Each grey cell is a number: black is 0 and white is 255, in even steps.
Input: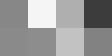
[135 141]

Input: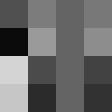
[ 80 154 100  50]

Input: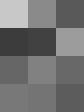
[200  65 104]

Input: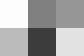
[253  60]

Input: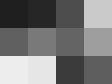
[ 31 121  59]

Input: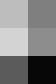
[189 141]
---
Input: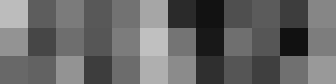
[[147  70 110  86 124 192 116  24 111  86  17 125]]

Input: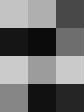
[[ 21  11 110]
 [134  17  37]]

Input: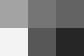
[[243  87  38]]

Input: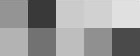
[[179 114 190 144  74]]

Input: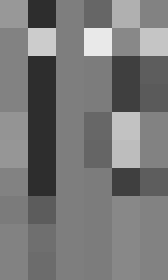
[[130 204 126 233 136 197]
 [130  45 126 124  63  90]
 [150  45 126 101 189 130]
 [123  92 126 124 136 130]
 [130 108 126 124 136 130]]

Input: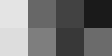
[[221 126  56 107]]

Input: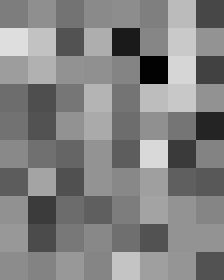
[[222 194  82 174  26 134 201 147]
 [109  78 118 180 116 189 200 146]
 [137 112 101 147  93 217  58 131]
 [145  59 108  95 125 163 147 133]
 [140 131 152 133 196 159 149  82]]

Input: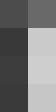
[[ 57 202]
 [ 58 198]]
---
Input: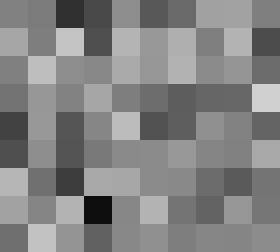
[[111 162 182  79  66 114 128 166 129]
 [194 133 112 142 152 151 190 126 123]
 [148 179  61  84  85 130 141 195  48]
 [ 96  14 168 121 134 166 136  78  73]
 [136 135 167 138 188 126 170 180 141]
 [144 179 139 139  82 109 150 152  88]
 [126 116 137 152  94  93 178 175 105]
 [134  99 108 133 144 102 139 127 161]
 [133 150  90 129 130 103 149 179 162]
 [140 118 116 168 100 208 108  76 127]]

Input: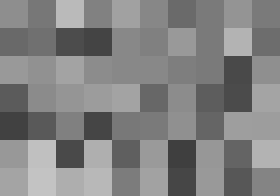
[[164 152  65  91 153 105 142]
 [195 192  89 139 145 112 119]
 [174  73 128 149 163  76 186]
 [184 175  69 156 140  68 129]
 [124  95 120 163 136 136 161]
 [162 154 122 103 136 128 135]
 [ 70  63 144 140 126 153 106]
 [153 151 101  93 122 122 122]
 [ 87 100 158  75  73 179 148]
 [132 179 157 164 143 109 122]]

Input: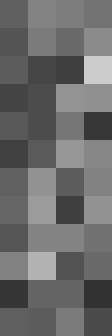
[[ 95  54 129  86 102  97  64  89  68  93  84  96]
 [ 92 100 179 132 155 146  90  76  76  70 123 131]
 [123 101  82 131  63  93 150 118 147  63 106 124]
 [ 75  50 106 114 146 130 134  55 144 204 139 115]]

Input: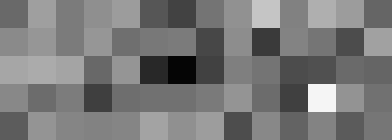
[[ 92 136 166 138 105]
 [148 108 171 150 159]
 [133 124 164 123 123]
 [130  63 104 150 143]
 [133 110 149 111 156]
 [163 113  40 120  86]
 [144 113   5 123  66]
 [157 122  65  71 116]
 [ 77 148 127 141 145]
 [136 108 116  58 197]
 [ 99  64  76 131 129]
 [131 245  80 117 175]
 [ 91 147 106  76 156]
 [118 113 101 161 101]]

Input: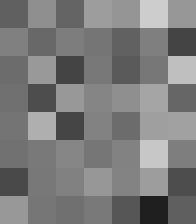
[[152  73 113 116 112 108 128  96]
 [118 120 121 175  77 153 104 143]
 [112 129 134  69 152  68 125 100]
 [121 151 118 130 133 120 117 157]
 [ 86 131 130 108 143  90  97 149]
 [ 31 157 199 159 165 119 127 205]
 [ 95  77 126 161 102 191  68 151]]

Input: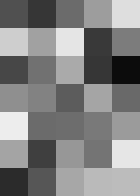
[[ 43 164 237 143  71 206  80]
 [ 86  63 107 130 113 161  54]
 [167 151 109  92 170 229 107]
 [186 116 121 165  54  57 157]
 [188 230 155 105  12 124 222]]

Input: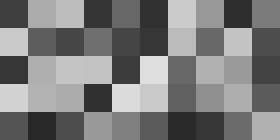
[[ 84 211  54 201  63]
 [ 40 179 175  93 171]
 [ 77 172 196  71 190]
 [153  48 194 111  53]
 [128 219  60  69 103]
 [ 91 201 222  54  49]
 [ 42  96 103 187 203]
 [ 54 143 177 104 152]
 [107 174 154 195  46]
 [177  91  67  77 122]]

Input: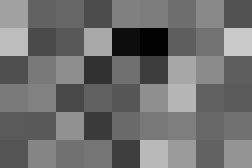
[[ 84  90 122  79 189 161]
 [133  89 129 121  74  98]
 [113 145  72 142  88 102]
 [117  58  97  49 168  75]
 [ 62 106  86 112  13 128]
 [185 120 143  60   2 125]
 [155 126 181 167  94 110]
 [ 98 104  97 139 114 137]
 [148 113  90  93 202  82]]
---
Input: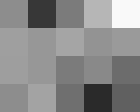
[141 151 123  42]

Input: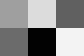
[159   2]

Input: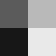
[ 91 233]

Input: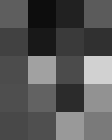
[ 94  24  75 146]

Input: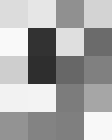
[220  50 103 166]

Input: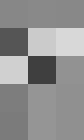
[135 203 146]

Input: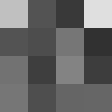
[192  77 131 102]
